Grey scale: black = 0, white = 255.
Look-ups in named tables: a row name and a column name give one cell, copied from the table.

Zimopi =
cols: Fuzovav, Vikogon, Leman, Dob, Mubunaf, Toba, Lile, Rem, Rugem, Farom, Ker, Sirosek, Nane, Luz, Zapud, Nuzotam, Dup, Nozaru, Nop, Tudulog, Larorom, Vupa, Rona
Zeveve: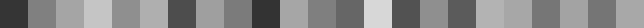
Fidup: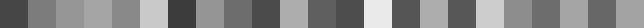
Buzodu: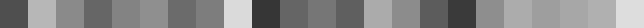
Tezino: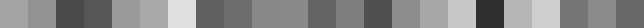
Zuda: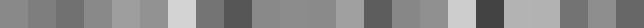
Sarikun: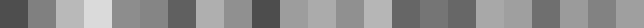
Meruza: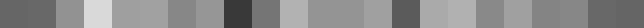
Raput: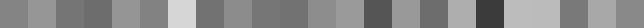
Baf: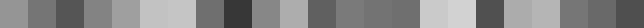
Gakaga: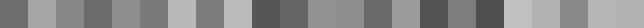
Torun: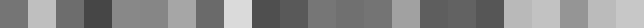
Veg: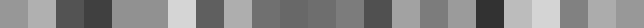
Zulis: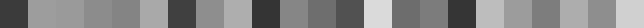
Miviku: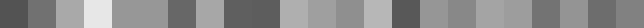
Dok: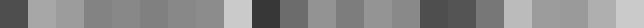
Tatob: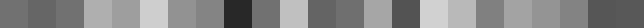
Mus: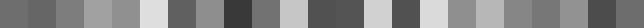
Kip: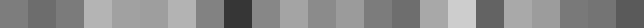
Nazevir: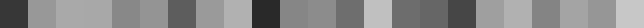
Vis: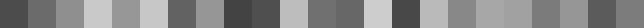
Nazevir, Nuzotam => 102
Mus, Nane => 84
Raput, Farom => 118
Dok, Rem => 140
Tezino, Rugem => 109
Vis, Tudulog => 123
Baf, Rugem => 55
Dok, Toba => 128
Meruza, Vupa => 104
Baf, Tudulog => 181
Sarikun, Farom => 77
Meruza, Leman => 146
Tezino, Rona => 104
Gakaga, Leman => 135
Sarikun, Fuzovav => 78
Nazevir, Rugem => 177
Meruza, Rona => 101

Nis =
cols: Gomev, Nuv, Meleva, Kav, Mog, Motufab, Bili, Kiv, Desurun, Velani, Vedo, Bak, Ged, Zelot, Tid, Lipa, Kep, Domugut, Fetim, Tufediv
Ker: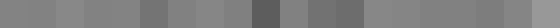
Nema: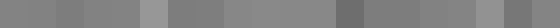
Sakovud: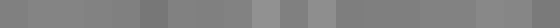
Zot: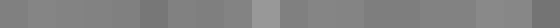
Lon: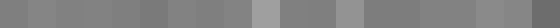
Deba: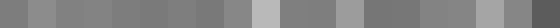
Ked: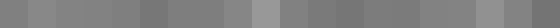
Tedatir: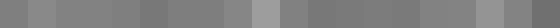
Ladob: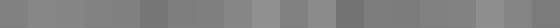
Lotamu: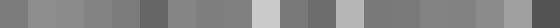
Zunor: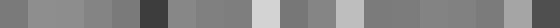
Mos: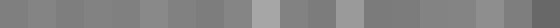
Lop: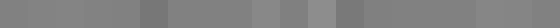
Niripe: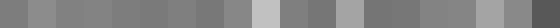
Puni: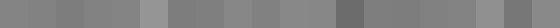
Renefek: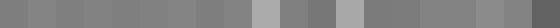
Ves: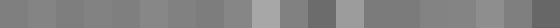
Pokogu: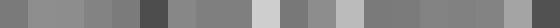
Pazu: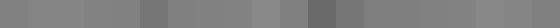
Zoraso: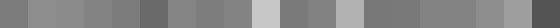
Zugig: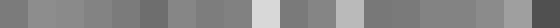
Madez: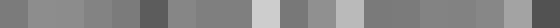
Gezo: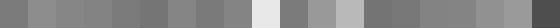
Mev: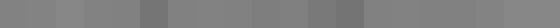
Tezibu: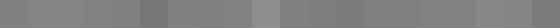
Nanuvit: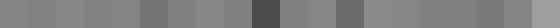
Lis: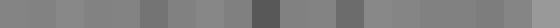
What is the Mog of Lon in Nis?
127
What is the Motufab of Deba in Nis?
122
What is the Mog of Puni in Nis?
132
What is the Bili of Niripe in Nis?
127
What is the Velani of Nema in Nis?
137
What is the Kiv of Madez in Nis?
127

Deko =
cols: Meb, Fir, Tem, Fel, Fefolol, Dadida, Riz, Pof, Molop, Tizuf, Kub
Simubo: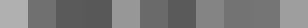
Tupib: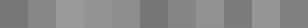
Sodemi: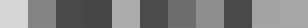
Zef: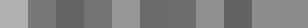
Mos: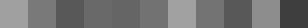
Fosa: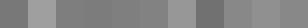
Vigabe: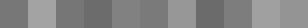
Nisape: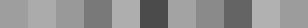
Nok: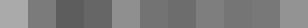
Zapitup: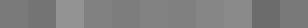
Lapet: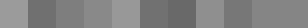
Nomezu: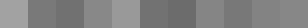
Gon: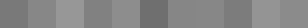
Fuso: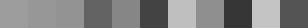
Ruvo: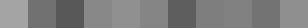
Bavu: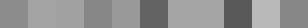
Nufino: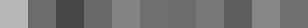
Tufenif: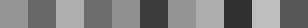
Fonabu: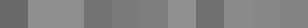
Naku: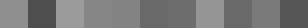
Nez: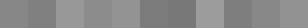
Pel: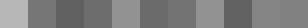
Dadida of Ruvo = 133
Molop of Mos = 88
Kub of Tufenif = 87
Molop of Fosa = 136
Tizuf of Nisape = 177
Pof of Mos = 115
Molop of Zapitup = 138
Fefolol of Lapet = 152
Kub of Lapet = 133
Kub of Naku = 86

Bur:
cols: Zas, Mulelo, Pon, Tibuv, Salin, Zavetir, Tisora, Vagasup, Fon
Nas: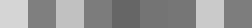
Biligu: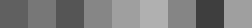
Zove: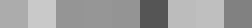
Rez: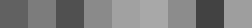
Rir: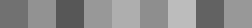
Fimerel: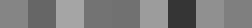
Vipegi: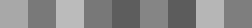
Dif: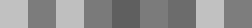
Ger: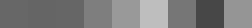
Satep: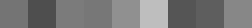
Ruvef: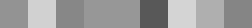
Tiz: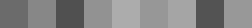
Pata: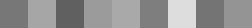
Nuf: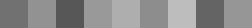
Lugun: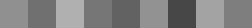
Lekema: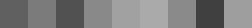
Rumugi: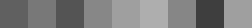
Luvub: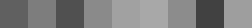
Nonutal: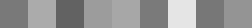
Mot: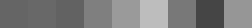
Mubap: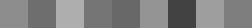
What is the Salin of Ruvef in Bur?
151
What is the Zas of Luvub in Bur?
96
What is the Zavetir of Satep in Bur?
190
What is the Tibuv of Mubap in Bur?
117
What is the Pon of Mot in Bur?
98
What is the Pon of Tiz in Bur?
80
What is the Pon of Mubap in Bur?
174
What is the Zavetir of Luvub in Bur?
168
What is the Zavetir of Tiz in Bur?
151
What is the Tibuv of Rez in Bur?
138
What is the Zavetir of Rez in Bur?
168
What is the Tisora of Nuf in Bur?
189
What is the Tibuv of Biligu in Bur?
134
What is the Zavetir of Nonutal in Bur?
122
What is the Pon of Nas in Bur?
193
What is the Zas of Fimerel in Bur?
133
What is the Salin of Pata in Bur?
169
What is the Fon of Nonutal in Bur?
148
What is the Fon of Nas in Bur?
125
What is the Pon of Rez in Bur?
80

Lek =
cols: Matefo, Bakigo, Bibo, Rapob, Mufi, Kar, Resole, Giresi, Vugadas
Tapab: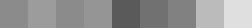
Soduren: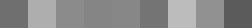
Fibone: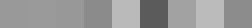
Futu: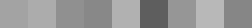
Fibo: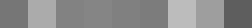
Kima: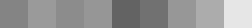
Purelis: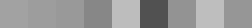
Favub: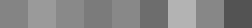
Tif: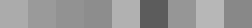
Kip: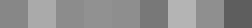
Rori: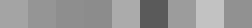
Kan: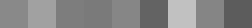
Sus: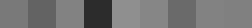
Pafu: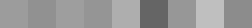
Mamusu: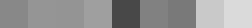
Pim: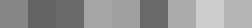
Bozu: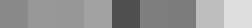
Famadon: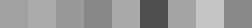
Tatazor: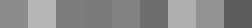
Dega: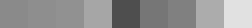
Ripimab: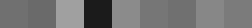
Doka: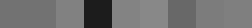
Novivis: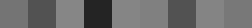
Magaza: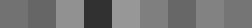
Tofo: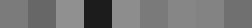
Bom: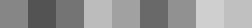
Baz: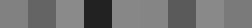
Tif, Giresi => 183
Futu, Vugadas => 134
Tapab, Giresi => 187
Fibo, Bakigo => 171
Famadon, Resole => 163
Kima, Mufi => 99
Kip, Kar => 120
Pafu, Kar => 101
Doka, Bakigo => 114
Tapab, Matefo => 139
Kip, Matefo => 135
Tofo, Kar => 122
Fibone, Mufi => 186
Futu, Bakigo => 172
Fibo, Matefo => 118
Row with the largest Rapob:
Bom

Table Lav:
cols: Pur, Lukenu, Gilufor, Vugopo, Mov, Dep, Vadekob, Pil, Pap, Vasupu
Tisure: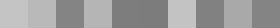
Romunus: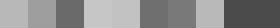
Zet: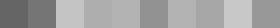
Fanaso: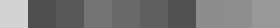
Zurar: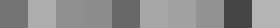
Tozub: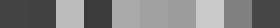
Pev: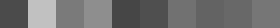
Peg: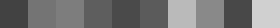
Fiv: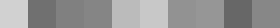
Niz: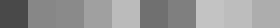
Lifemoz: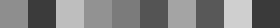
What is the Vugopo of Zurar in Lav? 141
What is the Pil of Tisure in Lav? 129
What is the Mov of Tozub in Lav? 170
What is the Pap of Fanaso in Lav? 142
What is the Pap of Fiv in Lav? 103
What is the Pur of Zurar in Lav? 116
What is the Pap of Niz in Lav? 189
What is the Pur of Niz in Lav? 73
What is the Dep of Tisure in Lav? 124
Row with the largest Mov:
Romunus

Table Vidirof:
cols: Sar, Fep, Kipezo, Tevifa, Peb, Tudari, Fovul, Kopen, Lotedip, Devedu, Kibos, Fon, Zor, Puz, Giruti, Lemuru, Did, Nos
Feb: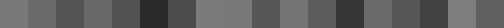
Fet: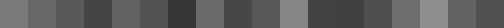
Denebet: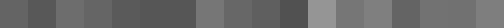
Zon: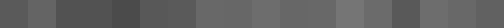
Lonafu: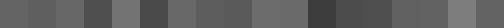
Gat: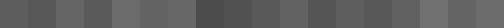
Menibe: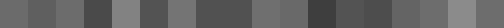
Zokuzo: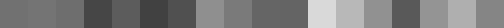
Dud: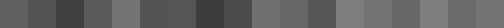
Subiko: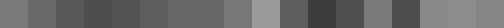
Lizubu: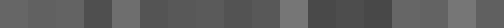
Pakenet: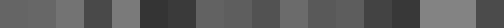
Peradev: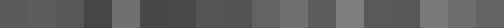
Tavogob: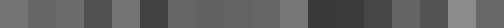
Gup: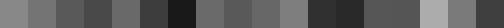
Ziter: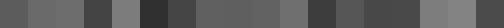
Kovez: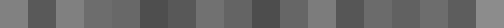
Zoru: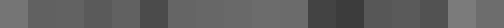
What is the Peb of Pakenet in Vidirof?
122
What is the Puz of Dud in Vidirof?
116
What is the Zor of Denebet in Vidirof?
118
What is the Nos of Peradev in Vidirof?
100
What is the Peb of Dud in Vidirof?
116
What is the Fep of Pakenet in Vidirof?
103
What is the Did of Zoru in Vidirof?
123
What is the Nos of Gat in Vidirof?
108
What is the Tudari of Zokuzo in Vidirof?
65
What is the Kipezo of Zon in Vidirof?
82
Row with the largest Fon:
Zokuzo

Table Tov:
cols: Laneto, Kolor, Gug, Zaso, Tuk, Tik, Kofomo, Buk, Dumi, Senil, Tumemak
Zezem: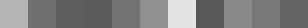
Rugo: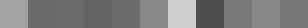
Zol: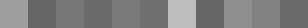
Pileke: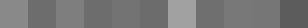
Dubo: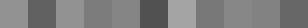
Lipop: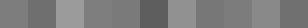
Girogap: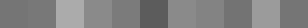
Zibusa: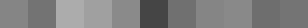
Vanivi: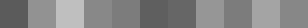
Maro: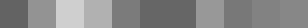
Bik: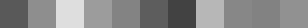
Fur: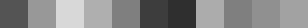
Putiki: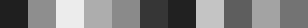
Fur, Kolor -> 152
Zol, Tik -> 112
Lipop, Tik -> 94
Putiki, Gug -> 236
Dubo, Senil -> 130
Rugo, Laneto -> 163
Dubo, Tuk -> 132
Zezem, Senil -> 120
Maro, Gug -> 207
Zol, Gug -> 119
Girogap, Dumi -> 115
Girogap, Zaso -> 138
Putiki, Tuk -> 138
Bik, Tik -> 93
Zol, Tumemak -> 105
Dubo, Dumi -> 135
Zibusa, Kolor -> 115

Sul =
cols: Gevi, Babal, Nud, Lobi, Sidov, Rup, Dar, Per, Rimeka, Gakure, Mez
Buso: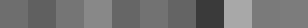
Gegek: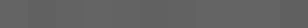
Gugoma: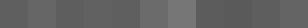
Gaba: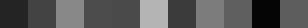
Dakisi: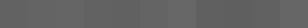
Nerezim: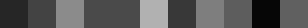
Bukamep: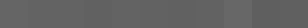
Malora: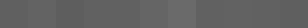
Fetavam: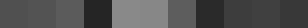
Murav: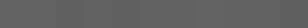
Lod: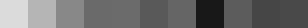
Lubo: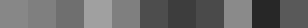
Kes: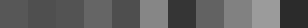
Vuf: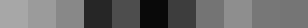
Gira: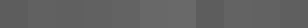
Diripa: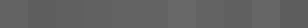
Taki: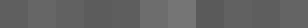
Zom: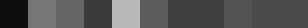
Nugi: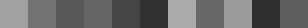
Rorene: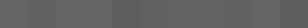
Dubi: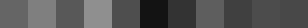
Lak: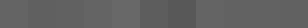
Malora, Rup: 101
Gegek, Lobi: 100
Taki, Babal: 102
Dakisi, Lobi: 98
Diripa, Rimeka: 96
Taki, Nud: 97
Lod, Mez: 73
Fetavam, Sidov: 137
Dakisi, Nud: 101
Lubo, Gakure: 39
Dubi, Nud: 88
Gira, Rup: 104
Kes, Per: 98
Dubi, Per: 94

